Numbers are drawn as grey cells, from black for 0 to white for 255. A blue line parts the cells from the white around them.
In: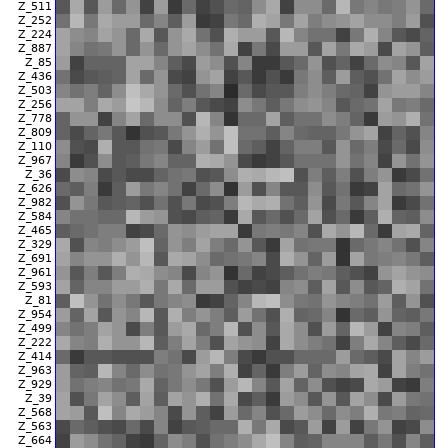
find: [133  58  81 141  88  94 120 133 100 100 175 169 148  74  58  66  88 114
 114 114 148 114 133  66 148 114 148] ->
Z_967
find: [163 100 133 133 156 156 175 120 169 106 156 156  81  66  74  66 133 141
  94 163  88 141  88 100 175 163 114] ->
Z_593
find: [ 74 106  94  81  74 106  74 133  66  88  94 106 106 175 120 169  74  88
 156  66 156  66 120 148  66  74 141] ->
Z_563
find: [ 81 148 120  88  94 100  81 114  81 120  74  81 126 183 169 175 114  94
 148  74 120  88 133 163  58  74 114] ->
Z_982
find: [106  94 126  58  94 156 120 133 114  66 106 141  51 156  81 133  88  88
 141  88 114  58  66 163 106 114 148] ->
Z_626
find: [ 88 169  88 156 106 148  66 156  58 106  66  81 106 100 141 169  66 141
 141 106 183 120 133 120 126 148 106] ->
Z_511

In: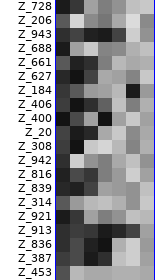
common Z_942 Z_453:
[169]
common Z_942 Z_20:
[169]
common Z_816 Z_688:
[161]
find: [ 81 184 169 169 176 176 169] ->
Z_453
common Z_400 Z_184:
[161]
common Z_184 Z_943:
[27]

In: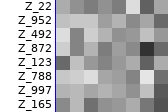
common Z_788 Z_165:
[112]
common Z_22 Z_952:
[166]
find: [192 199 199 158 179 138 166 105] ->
Z_952
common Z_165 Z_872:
[138]

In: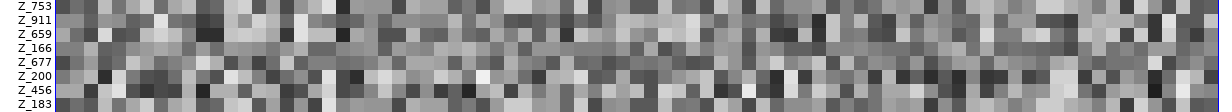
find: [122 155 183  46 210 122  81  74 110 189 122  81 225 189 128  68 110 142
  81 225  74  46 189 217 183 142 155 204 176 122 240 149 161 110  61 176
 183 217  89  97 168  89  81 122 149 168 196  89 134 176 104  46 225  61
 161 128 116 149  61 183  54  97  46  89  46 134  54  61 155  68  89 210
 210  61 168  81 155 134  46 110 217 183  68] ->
Z_200
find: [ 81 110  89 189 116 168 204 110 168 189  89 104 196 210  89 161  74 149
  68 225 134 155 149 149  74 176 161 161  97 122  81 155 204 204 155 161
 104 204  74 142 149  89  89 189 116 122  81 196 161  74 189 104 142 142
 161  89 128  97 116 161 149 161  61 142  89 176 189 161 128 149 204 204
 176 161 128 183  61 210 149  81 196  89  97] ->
Z_183

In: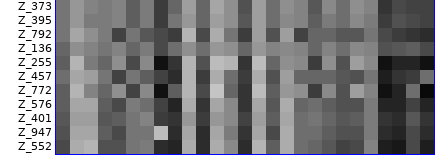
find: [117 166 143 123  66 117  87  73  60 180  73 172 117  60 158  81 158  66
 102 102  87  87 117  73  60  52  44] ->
Z_792
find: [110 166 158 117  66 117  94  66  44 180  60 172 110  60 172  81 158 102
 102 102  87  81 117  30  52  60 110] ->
Z_457
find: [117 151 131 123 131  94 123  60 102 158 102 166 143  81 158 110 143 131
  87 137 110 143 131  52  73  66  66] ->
Z_373
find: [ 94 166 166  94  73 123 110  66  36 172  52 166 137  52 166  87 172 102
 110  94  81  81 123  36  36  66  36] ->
Z_576
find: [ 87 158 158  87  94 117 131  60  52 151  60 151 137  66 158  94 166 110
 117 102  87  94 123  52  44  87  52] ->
Z_401

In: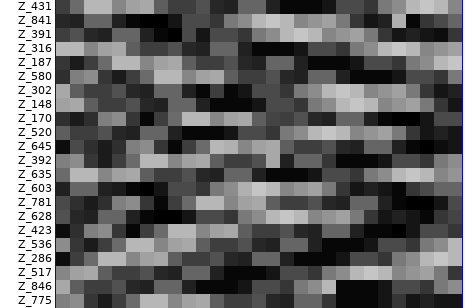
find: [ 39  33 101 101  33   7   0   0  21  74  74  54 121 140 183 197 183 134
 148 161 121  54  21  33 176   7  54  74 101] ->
Z_841
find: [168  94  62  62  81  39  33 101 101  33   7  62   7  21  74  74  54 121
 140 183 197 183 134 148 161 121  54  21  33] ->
Z_302
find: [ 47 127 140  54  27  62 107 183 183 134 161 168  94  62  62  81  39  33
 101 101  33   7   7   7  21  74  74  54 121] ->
Z_580

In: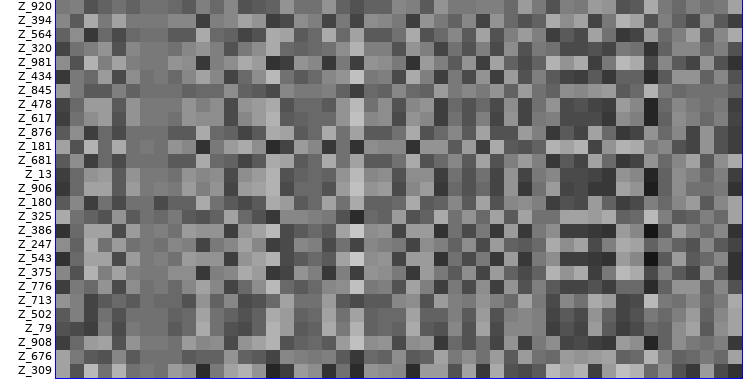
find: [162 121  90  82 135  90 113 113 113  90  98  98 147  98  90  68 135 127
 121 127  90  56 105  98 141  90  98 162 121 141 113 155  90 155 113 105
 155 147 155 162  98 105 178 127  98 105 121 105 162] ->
Z_676
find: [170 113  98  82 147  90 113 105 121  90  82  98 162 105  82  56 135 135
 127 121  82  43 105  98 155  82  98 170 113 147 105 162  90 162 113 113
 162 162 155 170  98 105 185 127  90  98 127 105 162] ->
Z_325
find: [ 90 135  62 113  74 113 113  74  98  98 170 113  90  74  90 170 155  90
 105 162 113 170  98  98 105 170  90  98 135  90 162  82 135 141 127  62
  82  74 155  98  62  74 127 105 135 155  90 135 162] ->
Z_180
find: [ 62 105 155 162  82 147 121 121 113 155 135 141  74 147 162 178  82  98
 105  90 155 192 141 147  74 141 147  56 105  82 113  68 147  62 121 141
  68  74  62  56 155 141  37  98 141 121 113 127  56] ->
Z_908

